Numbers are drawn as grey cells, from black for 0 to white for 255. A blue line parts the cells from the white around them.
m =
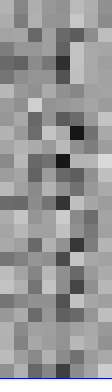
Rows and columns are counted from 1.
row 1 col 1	178
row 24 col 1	179
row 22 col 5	82
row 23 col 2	171
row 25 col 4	157
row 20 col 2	163
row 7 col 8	163
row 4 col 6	194
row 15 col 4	116
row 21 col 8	183
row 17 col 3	161
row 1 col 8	145
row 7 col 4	171
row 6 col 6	192
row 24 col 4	159
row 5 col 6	194
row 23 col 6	106
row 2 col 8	140
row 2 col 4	149
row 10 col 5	172
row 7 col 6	135
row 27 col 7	163
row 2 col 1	172
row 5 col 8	159
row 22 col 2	136
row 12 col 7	181
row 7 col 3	145
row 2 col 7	172
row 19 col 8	162
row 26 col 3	137
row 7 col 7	161
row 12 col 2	184
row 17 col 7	120
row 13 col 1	157
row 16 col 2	196
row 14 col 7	153
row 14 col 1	185

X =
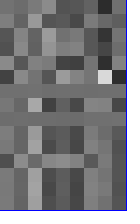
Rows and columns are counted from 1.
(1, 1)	114
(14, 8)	121
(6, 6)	131
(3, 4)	155
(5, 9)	130
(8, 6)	72
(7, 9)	111
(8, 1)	119
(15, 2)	100
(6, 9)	46
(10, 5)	91
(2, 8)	104
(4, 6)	130
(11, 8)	117
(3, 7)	87
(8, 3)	168
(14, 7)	130
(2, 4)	85
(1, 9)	112
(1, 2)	108
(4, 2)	137
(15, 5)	91
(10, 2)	101
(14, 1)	121
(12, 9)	84
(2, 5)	89
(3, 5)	113
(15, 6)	71
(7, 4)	110
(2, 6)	73
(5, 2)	87
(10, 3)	154

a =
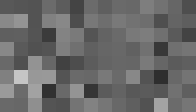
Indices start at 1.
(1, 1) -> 88
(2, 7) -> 120
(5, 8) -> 100
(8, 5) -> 81
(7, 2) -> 107
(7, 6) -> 148
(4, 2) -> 90
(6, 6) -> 106
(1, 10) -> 104
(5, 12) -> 102
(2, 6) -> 77
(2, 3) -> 83
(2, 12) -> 79
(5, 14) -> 95
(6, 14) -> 116
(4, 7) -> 96
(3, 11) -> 125
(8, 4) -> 84
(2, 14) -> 94
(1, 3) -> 83
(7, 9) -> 99
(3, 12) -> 112
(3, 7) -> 84
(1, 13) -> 102
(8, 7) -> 130
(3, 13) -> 90
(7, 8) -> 91
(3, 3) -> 84
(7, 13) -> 113
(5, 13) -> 91
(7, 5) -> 105
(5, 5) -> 65
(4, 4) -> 84

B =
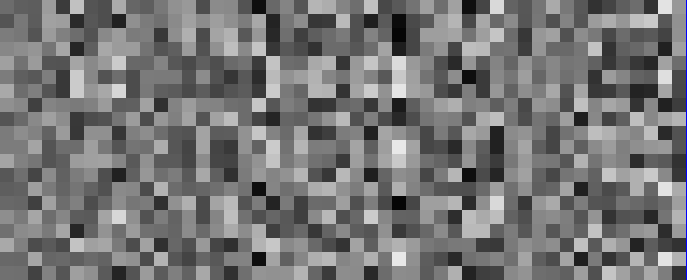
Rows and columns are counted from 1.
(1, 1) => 108
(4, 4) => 117
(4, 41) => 105
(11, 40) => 69
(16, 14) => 138
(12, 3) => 118
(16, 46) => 85
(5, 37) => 101
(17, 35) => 185
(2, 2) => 120
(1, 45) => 94
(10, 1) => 123
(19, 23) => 174
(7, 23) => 181
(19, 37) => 112
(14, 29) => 176
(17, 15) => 106
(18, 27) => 94
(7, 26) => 164
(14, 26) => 124
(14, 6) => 117
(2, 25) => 186
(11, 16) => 68
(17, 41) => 124
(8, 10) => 96
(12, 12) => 90
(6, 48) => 223
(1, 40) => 170
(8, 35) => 133
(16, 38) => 79
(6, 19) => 44
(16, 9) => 215
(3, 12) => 56
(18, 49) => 50
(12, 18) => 126
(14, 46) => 176
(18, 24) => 75
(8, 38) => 72
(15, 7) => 77

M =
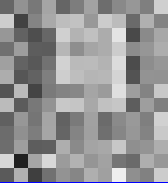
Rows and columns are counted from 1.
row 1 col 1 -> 102
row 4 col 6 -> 142
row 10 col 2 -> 144
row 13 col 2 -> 177
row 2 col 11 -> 176
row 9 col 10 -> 153
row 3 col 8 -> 172
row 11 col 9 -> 199
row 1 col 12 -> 207
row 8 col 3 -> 120
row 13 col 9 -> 238
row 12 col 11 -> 174
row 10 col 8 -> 111
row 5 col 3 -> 88
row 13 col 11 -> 129
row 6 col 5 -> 206
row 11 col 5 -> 174
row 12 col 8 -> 162
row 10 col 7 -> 160
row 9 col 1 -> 96
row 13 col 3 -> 63
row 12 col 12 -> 151
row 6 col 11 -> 147
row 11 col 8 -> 168
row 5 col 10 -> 76
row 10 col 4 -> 166
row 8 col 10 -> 93
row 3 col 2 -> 98
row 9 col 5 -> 98
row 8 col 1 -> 187
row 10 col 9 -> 134
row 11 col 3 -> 93
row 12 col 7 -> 149
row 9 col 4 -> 165
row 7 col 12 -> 200

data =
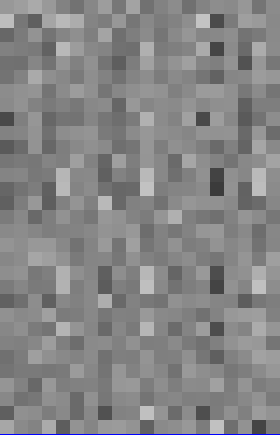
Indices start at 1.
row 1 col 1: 152
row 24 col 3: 123
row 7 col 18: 120
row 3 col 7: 127
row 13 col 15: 145
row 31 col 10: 147
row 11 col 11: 150
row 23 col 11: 153
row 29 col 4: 144
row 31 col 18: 146
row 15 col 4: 94
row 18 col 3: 152
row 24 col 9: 135
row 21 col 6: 126
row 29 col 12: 132
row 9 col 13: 131
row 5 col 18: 82
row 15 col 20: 135
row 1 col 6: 114
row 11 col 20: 137
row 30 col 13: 107
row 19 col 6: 122
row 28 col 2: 130
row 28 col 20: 132
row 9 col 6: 115
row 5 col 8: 116
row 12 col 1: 118
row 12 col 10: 126
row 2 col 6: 172
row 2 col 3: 95
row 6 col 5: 136
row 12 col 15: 142
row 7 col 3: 148
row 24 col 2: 143
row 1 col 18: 151
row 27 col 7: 135
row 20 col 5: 177
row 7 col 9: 135
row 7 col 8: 117

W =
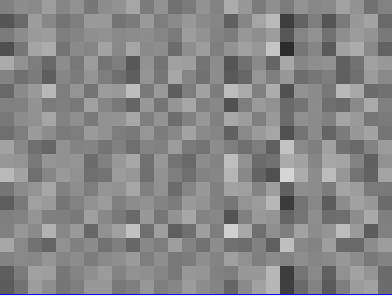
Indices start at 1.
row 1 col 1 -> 128
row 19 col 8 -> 138
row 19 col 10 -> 154
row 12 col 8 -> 129
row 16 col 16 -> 135
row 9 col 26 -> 154
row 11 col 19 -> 125
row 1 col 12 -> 146
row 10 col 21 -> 80
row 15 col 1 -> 93
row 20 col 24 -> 95
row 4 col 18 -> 161
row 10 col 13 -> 136
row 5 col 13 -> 160
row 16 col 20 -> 148
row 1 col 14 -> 122
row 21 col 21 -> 63
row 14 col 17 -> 163
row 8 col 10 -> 101
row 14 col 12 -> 145
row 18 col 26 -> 105
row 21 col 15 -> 140
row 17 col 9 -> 160
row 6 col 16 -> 141
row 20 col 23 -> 137
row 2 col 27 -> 163
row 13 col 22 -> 172
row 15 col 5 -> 117
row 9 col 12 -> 147
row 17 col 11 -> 111
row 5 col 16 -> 140
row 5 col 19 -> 138
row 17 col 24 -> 148
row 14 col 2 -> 139
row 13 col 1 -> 185
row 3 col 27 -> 147
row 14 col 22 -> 142

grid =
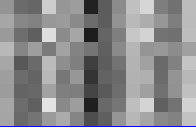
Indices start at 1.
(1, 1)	148
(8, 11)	212
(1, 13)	113
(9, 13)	130
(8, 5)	137
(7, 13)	146
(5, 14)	196
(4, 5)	162
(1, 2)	107
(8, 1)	166
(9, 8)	95
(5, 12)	106
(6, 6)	151
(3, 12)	115
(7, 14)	192
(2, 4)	152
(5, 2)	88
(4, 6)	131
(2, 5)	155
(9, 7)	78
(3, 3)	95
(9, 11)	166
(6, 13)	148
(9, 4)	155
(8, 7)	31
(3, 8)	101
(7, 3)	104
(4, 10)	181
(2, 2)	135
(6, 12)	107
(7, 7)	69
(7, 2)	100
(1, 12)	126
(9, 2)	105
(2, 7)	108

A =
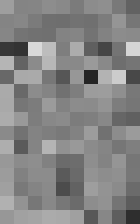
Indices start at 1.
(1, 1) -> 158
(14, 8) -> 147
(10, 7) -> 156
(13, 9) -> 144
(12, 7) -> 142
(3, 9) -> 140
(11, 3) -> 132
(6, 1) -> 104
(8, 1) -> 169
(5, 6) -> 137
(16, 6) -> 160
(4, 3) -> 217
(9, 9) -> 102
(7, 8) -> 157
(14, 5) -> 76
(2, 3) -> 123
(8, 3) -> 124
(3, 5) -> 131
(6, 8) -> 179
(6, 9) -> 204
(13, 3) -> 140
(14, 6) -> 98
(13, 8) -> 141
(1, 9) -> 121
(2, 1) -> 132
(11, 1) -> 174
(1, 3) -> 133
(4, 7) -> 95
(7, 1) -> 170
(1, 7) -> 140
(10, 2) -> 114
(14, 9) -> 139
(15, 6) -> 107
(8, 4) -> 155
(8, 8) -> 148

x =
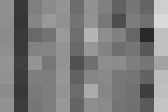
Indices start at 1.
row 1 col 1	143
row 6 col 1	146
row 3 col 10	102
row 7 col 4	126
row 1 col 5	148
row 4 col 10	118
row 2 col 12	218
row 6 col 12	188
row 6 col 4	125
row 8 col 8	138
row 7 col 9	119
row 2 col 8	120
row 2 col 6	116
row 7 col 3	121
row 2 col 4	153
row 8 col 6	101
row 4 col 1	142
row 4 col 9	111
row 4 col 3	130
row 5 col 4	119
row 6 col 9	119
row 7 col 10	113
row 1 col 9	97
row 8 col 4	125
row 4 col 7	151
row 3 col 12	191
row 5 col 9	139
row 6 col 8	137
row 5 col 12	162
